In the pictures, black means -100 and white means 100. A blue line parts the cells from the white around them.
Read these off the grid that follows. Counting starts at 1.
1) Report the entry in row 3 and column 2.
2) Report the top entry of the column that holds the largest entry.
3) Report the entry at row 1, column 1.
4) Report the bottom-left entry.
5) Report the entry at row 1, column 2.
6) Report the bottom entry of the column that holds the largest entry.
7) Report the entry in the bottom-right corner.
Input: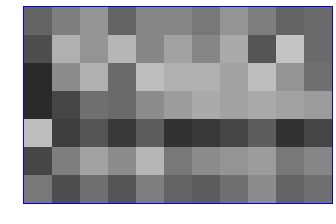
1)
10
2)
-22
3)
-22
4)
-6
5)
-1
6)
-22
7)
-12

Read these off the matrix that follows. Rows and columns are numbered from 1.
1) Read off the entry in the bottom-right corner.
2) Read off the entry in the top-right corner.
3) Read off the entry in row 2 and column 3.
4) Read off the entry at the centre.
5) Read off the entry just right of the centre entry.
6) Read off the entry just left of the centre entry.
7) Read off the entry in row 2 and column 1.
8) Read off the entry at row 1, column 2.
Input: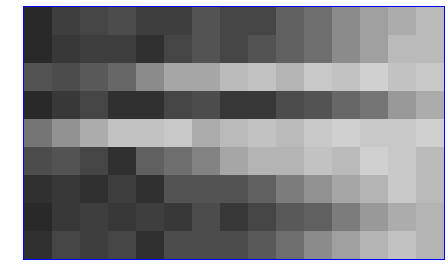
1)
41
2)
46
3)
-51
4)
46
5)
52
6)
35
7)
-68
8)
-51

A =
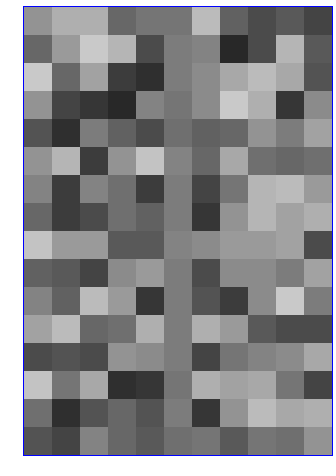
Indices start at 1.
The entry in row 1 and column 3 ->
37
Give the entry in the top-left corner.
15
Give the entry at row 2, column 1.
-19
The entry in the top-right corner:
-47
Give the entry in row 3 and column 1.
58
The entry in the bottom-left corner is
-35
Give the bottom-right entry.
15
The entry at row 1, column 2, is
37

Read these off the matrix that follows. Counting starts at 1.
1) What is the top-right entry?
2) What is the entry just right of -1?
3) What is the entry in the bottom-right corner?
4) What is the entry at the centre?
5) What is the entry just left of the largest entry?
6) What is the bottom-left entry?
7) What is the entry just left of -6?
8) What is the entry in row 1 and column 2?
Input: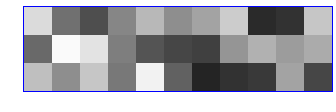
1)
55
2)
-34
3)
-45
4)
-45
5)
-18
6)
50
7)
55
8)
-12

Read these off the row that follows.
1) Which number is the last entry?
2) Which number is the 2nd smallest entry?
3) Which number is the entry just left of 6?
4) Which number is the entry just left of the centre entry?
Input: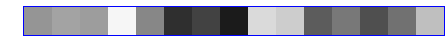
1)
50
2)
-63
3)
93
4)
-48

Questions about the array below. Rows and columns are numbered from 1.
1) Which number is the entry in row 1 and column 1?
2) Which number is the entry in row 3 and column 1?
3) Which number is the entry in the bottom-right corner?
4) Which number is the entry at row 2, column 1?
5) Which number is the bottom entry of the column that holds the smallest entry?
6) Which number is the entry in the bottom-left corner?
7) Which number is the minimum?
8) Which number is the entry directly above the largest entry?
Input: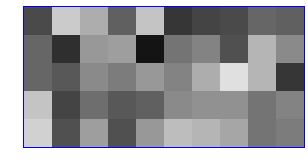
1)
-42
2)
-20
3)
-3
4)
-20
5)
19
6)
64
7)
-84
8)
-37

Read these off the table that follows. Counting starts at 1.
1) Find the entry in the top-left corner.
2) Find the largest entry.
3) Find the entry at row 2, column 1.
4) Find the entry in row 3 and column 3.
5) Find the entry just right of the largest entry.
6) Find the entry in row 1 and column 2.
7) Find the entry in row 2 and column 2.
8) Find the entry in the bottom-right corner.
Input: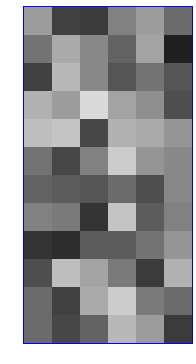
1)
22
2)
71
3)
-10
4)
7
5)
28
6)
-49
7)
33
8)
-54
